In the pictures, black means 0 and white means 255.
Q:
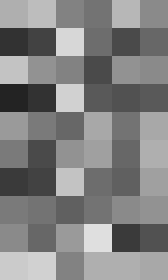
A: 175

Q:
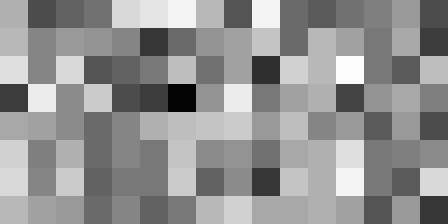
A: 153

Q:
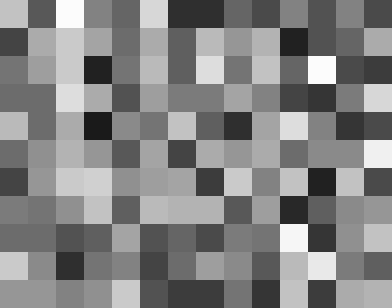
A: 171

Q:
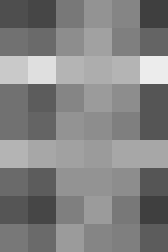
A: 127

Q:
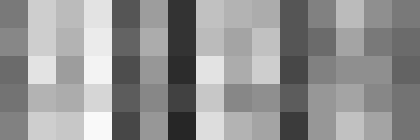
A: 164
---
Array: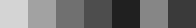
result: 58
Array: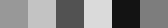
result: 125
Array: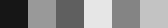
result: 195
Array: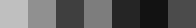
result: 75
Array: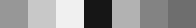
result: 110
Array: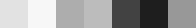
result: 152
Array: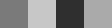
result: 170
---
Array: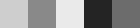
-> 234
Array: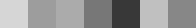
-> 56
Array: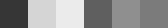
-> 95
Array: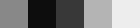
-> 56
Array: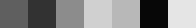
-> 184
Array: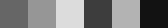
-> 61
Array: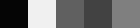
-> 96
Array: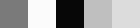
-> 7
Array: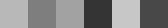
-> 52
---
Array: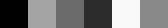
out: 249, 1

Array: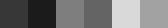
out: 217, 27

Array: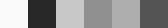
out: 250, 40

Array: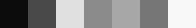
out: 248, 12

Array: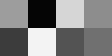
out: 243, 5

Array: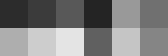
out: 228, 36

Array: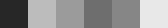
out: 232, 39

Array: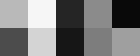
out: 246, 9
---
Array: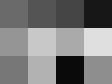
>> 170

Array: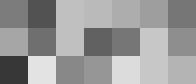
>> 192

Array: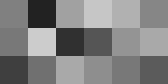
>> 48

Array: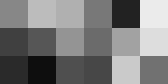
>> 148

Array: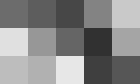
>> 101

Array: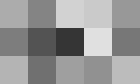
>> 53

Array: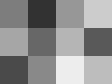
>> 181

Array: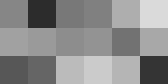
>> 141
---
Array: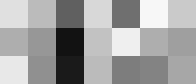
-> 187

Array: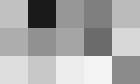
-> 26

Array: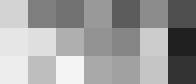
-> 126

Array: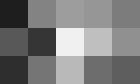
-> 131

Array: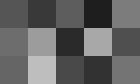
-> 57

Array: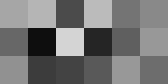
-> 181

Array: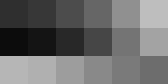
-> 55

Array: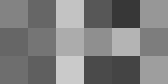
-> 102
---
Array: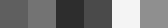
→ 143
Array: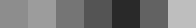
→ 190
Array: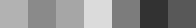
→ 88
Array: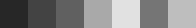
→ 190
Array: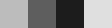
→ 223
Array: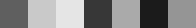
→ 149
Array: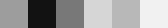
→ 241
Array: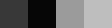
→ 190
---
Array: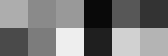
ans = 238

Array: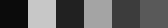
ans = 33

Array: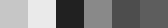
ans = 33

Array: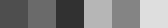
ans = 49

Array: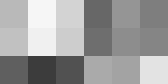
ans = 81

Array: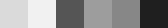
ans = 85

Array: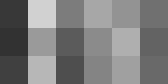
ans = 78

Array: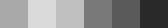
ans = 192

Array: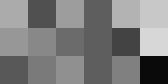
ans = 144
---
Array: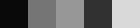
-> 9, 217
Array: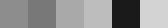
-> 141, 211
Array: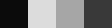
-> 11, 57
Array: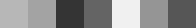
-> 183, 86
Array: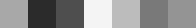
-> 168, 148
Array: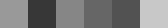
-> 153, 200
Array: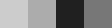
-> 204, 119
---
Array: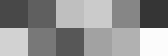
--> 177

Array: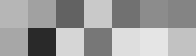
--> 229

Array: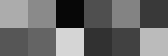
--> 65

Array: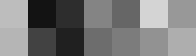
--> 146

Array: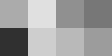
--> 185

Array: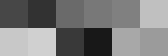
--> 168

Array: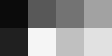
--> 192

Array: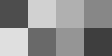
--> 149
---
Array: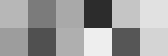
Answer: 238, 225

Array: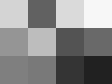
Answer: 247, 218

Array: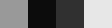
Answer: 231, 153

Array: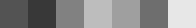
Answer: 231, 189

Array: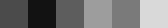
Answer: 217, 157

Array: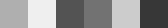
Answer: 239, 204

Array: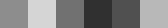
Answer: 213, 184

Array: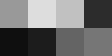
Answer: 221, 193
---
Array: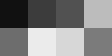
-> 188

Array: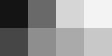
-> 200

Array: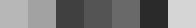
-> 162

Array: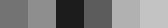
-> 142

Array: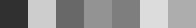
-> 173

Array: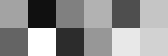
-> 210

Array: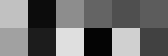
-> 193
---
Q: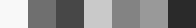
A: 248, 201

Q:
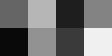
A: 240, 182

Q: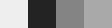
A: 238, 169

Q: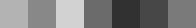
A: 210, 179

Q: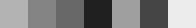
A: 236, 179

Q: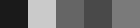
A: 202, 122

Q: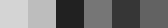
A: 212, 189

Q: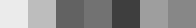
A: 235, 189

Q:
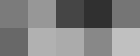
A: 192, 177

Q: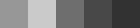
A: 202, 151
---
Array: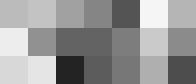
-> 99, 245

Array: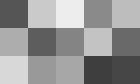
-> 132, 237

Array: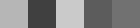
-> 202, 202

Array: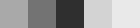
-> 47, 233

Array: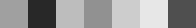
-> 145, 231

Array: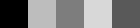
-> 125, 216
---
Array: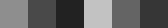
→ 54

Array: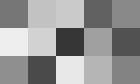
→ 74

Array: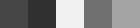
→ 70

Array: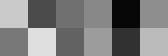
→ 49

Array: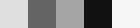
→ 100

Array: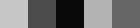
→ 75
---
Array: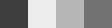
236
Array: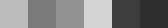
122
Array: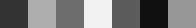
173
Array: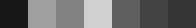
159
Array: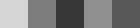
124
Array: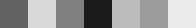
217
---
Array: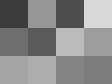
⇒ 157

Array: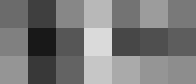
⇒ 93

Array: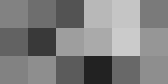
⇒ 150

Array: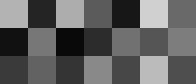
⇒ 125

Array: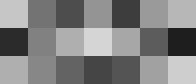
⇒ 30

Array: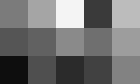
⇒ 157
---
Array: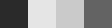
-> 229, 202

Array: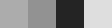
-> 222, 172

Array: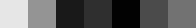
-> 230, 148

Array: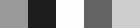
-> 254, 206

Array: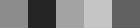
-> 197, 163

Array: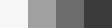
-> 246, 161

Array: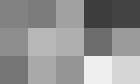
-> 239, 213
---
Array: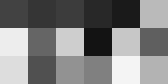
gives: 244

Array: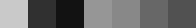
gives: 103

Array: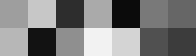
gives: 80

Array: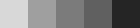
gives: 96

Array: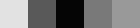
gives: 121

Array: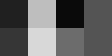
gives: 108
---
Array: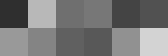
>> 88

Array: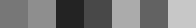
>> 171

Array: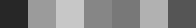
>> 120

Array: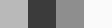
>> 59

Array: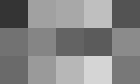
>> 183

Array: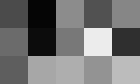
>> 174

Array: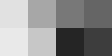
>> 199
